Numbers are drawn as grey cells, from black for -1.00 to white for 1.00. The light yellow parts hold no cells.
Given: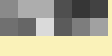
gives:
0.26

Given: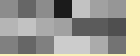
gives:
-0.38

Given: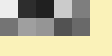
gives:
-0.18

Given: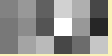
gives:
-0.70

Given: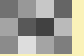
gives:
0.46

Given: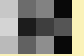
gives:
-0.33

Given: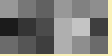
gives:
-0.51

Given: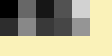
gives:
0.17
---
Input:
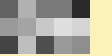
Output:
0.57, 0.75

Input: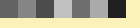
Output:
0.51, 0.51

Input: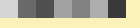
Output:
0.27, 0.66

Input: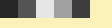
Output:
0.80, 0.80

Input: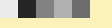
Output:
0.02, 0.85

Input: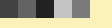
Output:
-0.74, 0.54

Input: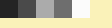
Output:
0.34, 0.97

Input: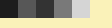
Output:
-0.60, 0.67
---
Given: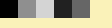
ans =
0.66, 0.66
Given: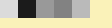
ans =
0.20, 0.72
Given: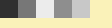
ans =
0.85, 0.85
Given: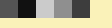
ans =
0.59, 0.59
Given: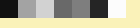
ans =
-0.18, 0.98
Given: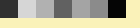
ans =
-0.24, 0.68
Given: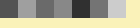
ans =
0.07, 0.60
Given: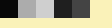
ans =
0.62, 0.62
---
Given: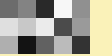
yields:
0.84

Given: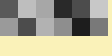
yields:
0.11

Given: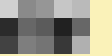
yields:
-0.29

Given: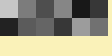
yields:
-0.57

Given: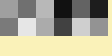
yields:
-0.49

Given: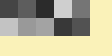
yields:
0.28
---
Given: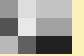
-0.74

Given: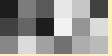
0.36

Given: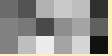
0.68

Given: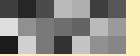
0.13

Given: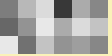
0.24

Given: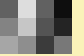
-0.54

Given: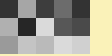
0.71
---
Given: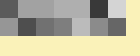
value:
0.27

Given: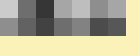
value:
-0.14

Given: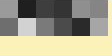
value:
-0.76

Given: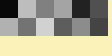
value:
0.48

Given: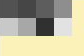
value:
-0.45

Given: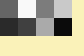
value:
0.95

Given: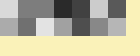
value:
-0.02
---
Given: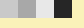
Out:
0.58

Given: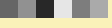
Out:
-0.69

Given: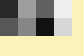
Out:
-0.32

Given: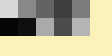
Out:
-0.88

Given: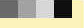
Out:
-0.18

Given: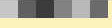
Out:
-0.54
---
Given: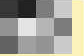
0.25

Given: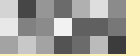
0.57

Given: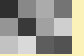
0.70

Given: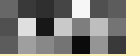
0.25

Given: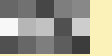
-0.19

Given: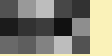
-0.26
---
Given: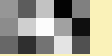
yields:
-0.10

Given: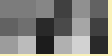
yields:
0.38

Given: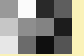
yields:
-0.16

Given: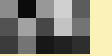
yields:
-0.82

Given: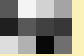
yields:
0.39

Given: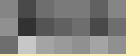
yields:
0.13

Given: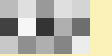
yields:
0.37
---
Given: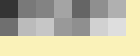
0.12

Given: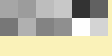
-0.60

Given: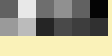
-0.24

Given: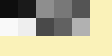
-0.06

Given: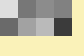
0.10

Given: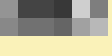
0.62

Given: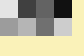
-0.22

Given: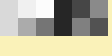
-0.45
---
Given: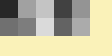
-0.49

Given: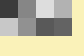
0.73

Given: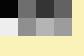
-0.59

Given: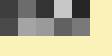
0.56

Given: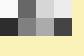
0.68

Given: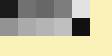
-0.02

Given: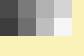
0.39
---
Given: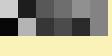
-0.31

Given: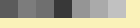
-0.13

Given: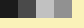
0.51

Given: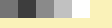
0.08

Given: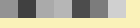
0.33

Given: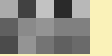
0.52

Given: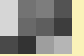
-0.02
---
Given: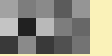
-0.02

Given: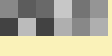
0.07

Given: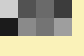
-0.09

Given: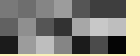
0.57

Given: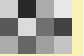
-0.12

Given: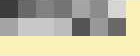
0.19

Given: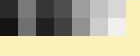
0.61

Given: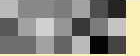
-0.03
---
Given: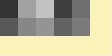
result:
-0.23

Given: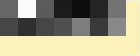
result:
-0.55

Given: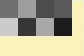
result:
0.32

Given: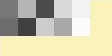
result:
0.32

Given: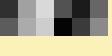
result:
-0.54

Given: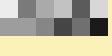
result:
-0.12

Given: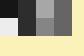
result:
0.04

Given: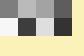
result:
0.74

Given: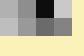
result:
-0.16
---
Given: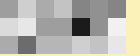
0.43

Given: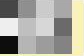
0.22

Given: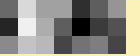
0.44

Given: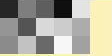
-0.18

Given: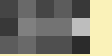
-0.38

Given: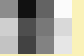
0.02
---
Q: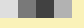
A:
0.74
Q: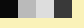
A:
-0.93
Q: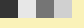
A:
-0.59
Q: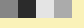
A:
0.04
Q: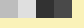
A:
0.48
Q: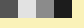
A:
-0.34
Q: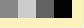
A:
0.06
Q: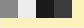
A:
0.07
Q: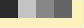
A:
-0.66
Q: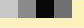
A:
0.56
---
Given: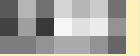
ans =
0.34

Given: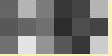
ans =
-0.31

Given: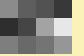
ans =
-0.18

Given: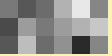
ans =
0.14

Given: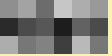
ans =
-0.51

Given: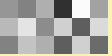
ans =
-0.26
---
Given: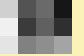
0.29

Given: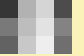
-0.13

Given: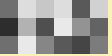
-0.03

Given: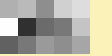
0.30

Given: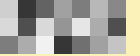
0.54

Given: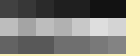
0.03

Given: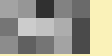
-0.42

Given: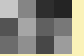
0.22
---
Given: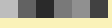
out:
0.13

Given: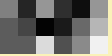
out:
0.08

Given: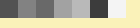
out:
-0.53

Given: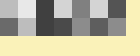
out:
-0.26

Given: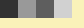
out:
-0.26

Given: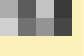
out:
0.16

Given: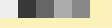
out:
0.35

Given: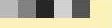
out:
0.64

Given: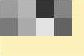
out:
0.78
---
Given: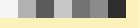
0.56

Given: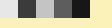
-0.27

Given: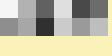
0.75

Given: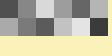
0.23

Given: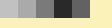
-0.68

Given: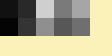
-0.04
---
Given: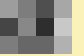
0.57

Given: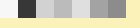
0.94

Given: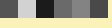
0.65

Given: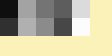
0.98

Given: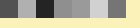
0.64

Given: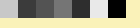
0.83
